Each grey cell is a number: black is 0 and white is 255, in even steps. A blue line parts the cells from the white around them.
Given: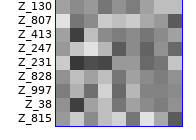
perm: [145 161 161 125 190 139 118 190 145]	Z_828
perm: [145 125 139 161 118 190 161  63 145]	Z_38
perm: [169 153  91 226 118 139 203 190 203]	Z_807
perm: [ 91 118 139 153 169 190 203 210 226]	Z_815
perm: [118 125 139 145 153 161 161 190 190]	Z_130

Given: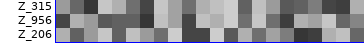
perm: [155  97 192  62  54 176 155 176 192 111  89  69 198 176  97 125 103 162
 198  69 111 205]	Z_315
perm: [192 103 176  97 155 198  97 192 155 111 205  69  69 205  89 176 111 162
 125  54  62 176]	Z_206
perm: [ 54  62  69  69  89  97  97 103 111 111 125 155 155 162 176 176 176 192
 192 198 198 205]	Z_315
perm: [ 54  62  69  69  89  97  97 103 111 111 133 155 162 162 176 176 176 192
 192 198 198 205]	Z_956
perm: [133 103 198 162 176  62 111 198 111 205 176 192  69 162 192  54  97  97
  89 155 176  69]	Z_956

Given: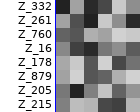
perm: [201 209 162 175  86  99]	Z_760
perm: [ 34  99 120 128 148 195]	Z_205
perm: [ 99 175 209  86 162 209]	Z_879
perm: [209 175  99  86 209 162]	Z_879
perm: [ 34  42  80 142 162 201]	Z_261
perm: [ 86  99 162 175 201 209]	Z_760
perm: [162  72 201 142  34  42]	Z_332

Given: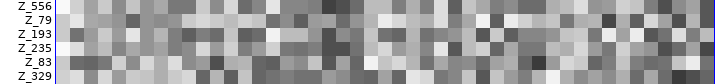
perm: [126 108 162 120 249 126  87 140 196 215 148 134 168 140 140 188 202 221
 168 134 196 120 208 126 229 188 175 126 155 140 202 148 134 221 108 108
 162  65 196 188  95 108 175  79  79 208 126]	Z_556
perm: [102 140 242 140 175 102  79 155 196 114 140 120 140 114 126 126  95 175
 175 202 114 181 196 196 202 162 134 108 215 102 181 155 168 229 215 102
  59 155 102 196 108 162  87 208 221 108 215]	Z_329
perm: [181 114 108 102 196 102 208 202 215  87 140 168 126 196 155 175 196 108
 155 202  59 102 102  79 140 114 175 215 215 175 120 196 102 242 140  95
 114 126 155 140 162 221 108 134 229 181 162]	Z_329
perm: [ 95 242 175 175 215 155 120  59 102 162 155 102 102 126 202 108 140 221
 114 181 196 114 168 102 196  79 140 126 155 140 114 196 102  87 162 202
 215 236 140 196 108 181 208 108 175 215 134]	Z_83
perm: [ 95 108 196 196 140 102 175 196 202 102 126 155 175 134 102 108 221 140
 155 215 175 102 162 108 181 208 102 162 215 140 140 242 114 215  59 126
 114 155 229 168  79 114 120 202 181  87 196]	Z_329

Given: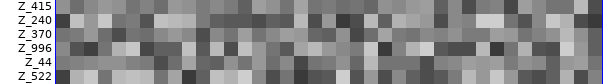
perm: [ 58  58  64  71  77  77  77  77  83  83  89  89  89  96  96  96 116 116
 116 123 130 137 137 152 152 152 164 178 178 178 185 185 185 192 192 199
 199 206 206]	Z_996
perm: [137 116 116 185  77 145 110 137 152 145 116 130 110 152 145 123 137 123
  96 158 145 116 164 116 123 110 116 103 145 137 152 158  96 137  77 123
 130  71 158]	Z_415
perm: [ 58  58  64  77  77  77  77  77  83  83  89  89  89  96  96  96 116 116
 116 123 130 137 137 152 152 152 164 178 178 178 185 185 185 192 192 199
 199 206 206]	Z_522
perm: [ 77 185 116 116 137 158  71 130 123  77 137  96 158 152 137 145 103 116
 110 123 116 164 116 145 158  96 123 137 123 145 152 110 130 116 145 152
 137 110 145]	Z_415
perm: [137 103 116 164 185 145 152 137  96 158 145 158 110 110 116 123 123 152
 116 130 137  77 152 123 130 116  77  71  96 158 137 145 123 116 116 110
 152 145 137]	Z_370
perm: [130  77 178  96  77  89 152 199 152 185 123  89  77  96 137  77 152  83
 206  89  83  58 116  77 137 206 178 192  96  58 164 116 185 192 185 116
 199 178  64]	Z_522
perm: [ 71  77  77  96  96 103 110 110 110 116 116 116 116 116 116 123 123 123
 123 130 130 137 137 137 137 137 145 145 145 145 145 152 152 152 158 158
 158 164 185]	Z_415

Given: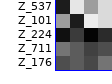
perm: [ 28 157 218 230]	Z_537
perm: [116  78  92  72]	Z_176
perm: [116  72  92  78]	Z_176
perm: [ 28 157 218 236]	Z_101

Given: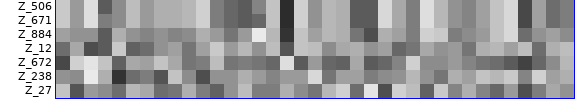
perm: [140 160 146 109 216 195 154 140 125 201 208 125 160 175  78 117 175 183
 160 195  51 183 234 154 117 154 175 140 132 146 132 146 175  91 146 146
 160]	Z_884
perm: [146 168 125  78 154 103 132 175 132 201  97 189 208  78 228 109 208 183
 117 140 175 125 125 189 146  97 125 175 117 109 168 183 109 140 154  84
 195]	Z_27

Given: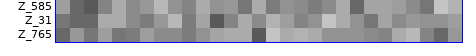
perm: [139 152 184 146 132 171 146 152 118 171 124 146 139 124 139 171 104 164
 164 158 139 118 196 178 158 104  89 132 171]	Z_585
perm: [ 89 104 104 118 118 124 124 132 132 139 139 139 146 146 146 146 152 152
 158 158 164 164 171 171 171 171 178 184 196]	Z_31
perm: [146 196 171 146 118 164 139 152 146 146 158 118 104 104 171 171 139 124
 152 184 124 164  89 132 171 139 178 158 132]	Z_31
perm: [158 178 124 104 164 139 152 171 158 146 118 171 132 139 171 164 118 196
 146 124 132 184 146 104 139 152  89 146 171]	Z_31

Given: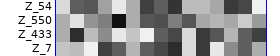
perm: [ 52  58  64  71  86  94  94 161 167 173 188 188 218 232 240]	Z_54
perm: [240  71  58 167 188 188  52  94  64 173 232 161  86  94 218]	Z_54
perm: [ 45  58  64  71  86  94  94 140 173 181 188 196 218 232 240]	Z_433
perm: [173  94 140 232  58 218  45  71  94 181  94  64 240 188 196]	Z_7
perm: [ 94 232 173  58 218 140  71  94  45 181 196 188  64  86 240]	Z_433

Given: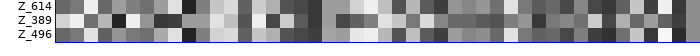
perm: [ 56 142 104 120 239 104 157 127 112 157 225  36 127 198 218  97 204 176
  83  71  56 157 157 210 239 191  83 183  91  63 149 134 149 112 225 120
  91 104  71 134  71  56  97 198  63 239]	Z_614
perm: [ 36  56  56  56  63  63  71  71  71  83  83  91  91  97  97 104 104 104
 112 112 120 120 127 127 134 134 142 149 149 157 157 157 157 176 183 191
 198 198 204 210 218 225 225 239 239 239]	Z_614
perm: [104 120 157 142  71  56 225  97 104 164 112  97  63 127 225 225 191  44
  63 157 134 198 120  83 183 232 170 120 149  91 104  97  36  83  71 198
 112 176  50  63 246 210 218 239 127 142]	Z_496

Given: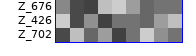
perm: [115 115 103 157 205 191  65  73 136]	Z_676
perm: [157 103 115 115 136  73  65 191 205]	Z_676
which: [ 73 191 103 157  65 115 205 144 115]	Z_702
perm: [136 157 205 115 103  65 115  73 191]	Z_676
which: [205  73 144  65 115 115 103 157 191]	Z_426
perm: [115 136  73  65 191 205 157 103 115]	Z_676
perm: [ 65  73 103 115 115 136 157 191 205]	Z_676

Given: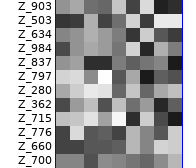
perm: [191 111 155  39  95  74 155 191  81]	Z_362
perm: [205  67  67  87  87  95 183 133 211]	Z_660
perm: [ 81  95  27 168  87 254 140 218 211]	Z_797

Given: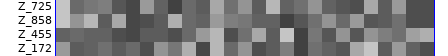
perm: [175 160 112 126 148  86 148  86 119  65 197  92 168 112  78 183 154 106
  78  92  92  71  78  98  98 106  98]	Z_455
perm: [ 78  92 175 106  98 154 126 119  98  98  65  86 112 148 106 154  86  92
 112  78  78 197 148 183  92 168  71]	Z_858
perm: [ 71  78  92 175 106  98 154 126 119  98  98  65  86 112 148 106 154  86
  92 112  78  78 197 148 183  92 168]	Z_858
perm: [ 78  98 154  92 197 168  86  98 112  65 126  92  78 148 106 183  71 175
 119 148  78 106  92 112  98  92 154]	Z_172
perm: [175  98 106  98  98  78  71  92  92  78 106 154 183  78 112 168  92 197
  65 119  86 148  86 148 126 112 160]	Z_455
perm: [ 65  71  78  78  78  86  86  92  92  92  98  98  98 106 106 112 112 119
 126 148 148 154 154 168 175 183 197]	Z_858

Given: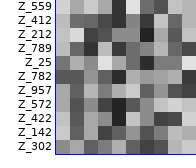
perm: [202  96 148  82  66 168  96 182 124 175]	Z_957
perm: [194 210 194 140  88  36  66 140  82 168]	Z_572
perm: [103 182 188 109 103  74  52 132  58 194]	Z_412
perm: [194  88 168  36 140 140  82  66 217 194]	Z_212
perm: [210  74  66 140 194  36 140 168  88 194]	Z_422
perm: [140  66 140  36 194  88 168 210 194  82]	Z_572
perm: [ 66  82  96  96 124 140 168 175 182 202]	Z_302

